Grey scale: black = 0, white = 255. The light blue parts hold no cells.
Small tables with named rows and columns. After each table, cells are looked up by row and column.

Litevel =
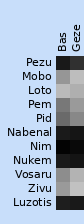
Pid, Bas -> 106
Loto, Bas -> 186
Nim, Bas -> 3
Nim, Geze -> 9
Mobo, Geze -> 189
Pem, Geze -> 154
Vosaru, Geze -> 179
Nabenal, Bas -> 26
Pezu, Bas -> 25
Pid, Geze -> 136
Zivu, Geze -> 193
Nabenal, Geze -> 21
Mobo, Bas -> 150
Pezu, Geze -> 48
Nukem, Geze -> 20
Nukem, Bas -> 26
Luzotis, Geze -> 25
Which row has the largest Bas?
Loto

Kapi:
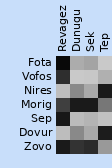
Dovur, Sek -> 169
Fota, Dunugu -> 172
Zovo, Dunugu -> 51
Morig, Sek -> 26
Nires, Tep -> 26
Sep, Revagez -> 23
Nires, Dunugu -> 137
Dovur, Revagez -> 189
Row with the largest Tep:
Fota

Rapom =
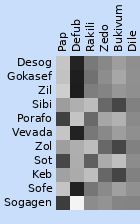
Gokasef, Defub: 30
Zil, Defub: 29
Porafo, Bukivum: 177
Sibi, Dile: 129
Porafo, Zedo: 166
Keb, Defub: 171
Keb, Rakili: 190

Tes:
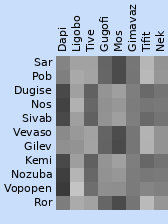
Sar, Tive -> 162
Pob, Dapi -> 127
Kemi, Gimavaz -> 126
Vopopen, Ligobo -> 196
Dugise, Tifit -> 105
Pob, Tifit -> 185
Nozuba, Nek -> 122
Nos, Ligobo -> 177
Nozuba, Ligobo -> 181
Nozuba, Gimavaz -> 124
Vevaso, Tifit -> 179
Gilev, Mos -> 74
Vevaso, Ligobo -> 153
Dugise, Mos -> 159
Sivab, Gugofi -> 147
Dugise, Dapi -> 73
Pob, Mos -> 75
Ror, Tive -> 162
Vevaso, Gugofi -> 100

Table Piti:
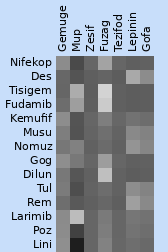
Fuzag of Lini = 130
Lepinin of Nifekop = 95
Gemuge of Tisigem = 102
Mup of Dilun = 86
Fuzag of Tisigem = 211
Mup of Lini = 30
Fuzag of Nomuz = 107
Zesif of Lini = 102
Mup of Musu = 83
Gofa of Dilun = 95
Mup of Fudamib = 158
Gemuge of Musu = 126
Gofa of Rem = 137
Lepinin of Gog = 96
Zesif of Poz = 102
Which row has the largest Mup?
Larimib

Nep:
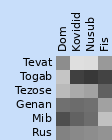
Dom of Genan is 112
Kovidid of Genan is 108
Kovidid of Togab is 64
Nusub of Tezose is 162
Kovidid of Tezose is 170
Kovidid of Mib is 98
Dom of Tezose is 186
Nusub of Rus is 141
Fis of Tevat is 153
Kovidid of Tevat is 223
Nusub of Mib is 109
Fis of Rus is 147
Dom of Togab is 197
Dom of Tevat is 141
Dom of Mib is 78
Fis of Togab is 67
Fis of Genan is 161
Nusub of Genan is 112
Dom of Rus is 130
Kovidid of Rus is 137

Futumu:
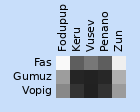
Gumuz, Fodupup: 157
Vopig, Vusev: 33
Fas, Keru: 94
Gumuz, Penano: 39
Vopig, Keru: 51
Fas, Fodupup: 249
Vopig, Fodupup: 136
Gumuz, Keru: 37
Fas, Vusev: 119
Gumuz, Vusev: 34
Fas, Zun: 239

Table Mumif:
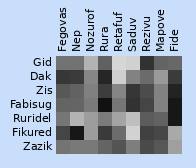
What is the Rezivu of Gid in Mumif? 50
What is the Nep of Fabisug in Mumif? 101
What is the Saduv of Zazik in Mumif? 126
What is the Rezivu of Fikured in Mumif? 65
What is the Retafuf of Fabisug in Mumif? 118
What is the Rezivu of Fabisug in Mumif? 69
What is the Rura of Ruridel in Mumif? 123
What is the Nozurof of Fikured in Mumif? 156
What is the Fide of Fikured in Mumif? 169
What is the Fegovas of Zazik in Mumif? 116
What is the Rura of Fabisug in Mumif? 17
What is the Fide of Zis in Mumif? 35
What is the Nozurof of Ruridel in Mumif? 157
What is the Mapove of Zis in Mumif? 130
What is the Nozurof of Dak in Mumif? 134
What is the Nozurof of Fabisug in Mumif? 122
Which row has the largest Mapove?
Dak

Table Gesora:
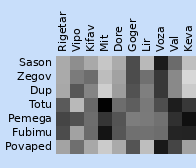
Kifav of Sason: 169
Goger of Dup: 82
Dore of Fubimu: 86
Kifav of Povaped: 168
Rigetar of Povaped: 163
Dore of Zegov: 162
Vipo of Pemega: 81
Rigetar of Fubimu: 76
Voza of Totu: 78
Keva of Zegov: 215
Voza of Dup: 56

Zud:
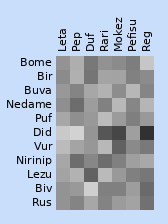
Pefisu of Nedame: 134
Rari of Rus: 131
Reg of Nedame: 181
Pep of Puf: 143
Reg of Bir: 139
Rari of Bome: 146
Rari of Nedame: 129
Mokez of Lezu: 153
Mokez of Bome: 139
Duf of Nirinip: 135
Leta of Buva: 152
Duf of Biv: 207

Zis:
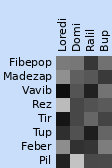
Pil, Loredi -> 34
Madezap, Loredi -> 144
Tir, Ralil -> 102
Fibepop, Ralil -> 55
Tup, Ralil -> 30
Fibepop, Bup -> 113
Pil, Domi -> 195
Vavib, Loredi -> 15
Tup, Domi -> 81
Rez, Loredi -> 187
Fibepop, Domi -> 119
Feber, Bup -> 125
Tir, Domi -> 71
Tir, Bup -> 68
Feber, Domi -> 49

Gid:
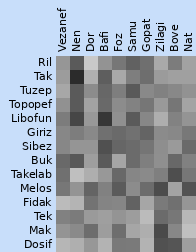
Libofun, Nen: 70
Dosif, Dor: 151
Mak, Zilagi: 74
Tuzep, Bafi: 103
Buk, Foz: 165
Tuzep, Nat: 146
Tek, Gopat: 187
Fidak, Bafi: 132
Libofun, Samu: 90
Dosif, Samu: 122
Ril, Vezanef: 150
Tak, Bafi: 94
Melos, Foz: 91
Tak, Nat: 160
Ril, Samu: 97

